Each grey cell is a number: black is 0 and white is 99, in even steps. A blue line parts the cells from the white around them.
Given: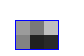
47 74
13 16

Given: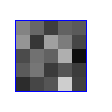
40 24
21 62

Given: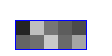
74 46
43 78

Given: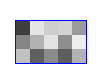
89 80
69 88

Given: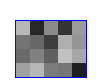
15 54
40 24

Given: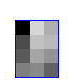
83 68
75 72

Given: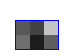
26 76
11 37
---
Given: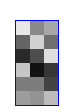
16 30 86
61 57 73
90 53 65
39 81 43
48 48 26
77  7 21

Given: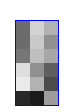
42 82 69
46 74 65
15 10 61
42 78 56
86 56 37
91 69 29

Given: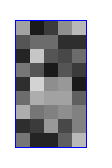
42 67 63 63 37
18 23 59 28 50
18 82 55 59 10
67 46 50 55 50
33 42 42 18 18
14 77 33 28 42
63 10 23 55 72
46 14 14 37 72
46 33 10 33 23

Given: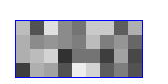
73 32 87 54 45 78 78 36 68
68 73 82 19 45 45 24 63 28
24 68 63 32 92 82 36 49 32
68 54 58 54 49 73 49 58 40

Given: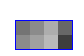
54 62 72 24
45 54 67 40

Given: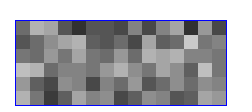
42 69 64 33 19 33 33 28 51 28 51 64 19 59 28
46 42 59 46 64 46 42 59 42 69 64 69 51 51 46
33 42 55 64 69 37 33 42 28 64 37 42 78 46 51
74 69 42 51 51 46 59 69 55 46 64 55 37 74 46
59 37 28 55 51 28 51 42 59 33 42 55 42 55 51
69 46 23 37 64 51 55 28 37 55 51 33 37 64 59

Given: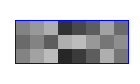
51 63 73 15 23 36 68 46
51 59 68 19 28 36 63 41
41 51 36 68 73 59 46 55

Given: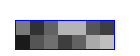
10 33 43 24 38 66 74
47 19 38 70 70 33 24
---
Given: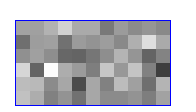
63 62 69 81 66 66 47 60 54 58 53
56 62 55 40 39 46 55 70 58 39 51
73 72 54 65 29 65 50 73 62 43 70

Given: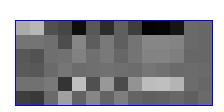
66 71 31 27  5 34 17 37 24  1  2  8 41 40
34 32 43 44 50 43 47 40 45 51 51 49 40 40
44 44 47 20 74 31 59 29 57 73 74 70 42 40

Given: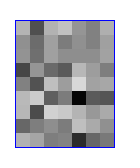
70 31 69 75 58 50 68
57 43 62 55 55 55 63
50 32 74 61 84 63 65
71 29 81 78 70 59 66
69 64 49 51 17 40 47

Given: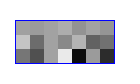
62 60 63 67 57 63 58
46 31 63 91  5 60 17

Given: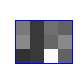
47 22 43 38
19 22 97 38

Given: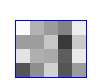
97 69 60 51 92
88 68 66 36 91

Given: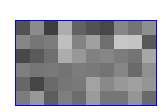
32 54 24 67 38 32 28 52 45 55
28 35 43 67 59 50 52 48 45 65
40 27 41 46 47 63 53 59 62 58
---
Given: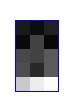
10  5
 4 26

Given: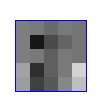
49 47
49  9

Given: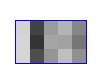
82 26
83 20

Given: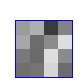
60 68
65 42

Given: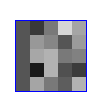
33 22
33 59

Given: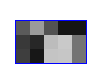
35 60
22 15
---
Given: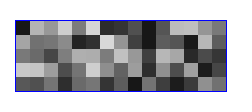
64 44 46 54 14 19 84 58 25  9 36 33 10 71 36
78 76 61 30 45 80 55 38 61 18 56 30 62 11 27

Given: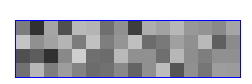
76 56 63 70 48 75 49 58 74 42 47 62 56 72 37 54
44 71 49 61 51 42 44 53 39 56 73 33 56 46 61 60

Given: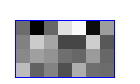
50 79 64 27 27 80 34
73 38 51 31 67 43 42

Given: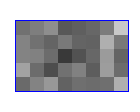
51 44 39 47 39 38 68 47
63 42 30 44 50 36 61 42

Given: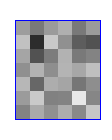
75 17 78 56 36 32
56 69 55 70 65 74
60 78 50 51 90 52

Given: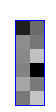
55 46
51  0
47 76

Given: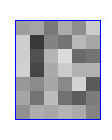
80 22 51 45 72 64
81 27 66 79 69 69
64 45 73 44 36 48
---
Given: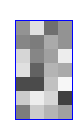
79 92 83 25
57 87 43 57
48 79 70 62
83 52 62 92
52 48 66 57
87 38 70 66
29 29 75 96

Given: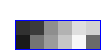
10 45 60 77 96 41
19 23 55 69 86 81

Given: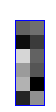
14 56
38 43
83 38
60 33
 5 23
69  0

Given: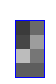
27 61
73 46
23 41
36 36

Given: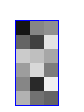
61 84 48
79 74 65
 8 52 56
69 44 39
39 25 88
52 16 93

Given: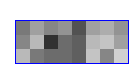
52 72 19 42 37 72 76 62
47 62 52 57 32 62 67 57
72 47 42 42 37 76 52 81

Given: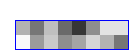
97 60 78 55 64 83 69 46
69 46 74 41 21 55 88 88

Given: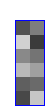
28 77
72 62
32 49
53 45
37 41
81 23

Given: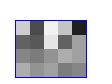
67 57 62 48 52
52 48 57 67 62
38 34 89 38 62
80 29 94 76 12
